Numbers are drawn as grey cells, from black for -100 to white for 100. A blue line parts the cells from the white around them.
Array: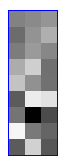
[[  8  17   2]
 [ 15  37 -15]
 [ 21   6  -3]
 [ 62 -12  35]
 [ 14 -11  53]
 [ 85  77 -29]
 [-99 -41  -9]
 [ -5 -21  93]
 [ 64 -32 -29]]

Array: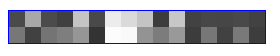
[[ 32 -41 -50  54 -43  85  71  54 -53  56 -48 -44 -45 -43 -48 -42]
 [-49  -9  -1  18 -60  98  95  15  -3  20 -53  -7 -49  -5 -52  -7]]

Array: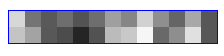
[[ -9 -30 -14 -35 -14  25   5  64  12 -21  32 -32  69]
 [ 28 -31 -40 -71 -36  47  57  93 -18  11  76 -32  54]]

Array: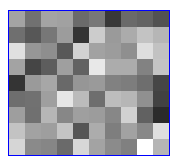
[[-11  29  26 -16  -6 -56 -17 -22 -36  28]
 [-32  -7  22 -59  60  21  34  53  43 -13]
 [ 18  11 -31  65  27  22  12  74  52  76]
 [-46 -27  25 -23  82  35  35   2  54  28]
 [ 21  31 -18  18  21   1  -2 -14 -45 -59]
 [-11  25  80  47 -14  48  43  13 -48 -14]
 [-12  43   6  25  22   6  64 -24 -66  24]
 [ 27  24  54 -33  35  -1  27   7  75  53]
 [  8   5 -17  69  28   9   0 100  42  68]]

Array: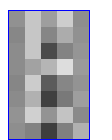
[[ 55  24  61  11  14]
 [ 55   5  35  14   6]
 [ 55 -42   3  17  10]
 [ 27  42  73  21  10]
 [ 60 -29   5  15   5]
 [ 39 -50  -5  24   9]
 [ 63  15  53   8  15]
 [  2 -51   0  38  11]]

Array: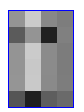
[[ 59   7  -2  16]
 [ 16 -75   0 -29]
 [ 59   9  -3  16]
 [ 57   9  -3  16]
 [ 58   8  -2  17]
 [-76 -26 -17 -33]]

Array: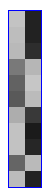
[[-73  53]
 [-73  48]
 [-65  45]
 [ 43  -5]
 [ 55 -23]
 [ 47 -30]
 [-55  36]
 [-79  52]
 [-70  52]
 [ 46 -21]
 [-73  47]]

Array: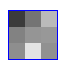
[[ -9  46 -54]
 [ 17  19   2]
 [ 78  14  11]]
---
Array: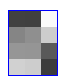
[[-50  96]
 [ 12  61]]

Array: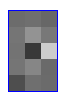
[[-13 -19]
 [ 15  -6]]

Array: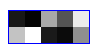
[[-97  32]
 [100 -80]]

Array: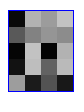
[[40 22]
 [ 2 17]]

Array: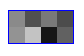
[[-37  -5]
 [ 53 -83]]

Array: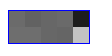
[[-23 -19]
 [-14 -19]]

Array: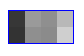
[[21 12]
 [12  9]]

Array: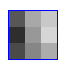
[[32 57]
 [19 68]]

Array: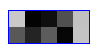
[[-98 -88]
 [-72 -28]]
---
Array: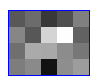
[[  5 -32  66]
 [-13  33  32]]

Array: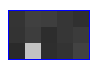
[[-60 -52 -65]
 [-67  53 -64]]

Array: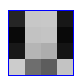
[[-93  52  54]
 [-81  42  36]]

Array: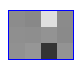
[[ 12  11  15]
 [ 14  18 -59]]

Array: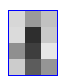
[[ 72 -64  58]
 [ 12 -51  81]]

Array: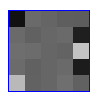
[[-17 -24 -19]
 [-14 -15 -20]]

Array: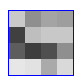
[[-50  49  57]
 [-27 -52 -38]]
